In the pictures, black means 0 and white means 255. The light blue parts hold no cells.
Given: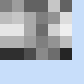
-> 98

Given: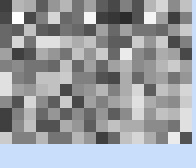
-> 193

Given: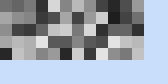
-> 154

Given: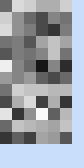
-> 207

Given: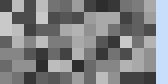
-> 169
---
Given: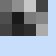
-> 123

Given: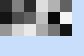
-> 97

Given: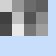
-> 84

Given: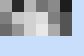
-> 209

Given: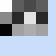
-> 225

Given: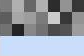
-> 157

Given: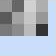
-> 197

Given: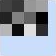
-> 98

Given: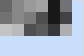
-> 123

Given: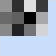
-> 3
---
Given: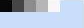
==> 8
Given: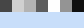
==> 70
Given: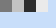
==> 121
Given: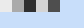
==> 235
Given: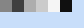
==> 133
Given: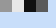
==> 151
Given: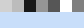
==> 209
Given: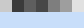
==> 202
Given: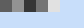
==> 94
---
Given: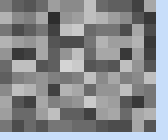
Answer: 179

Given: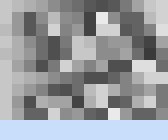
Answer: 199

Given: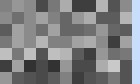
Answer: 139

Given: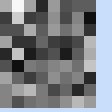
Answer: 61

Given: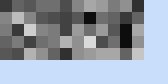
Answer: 133
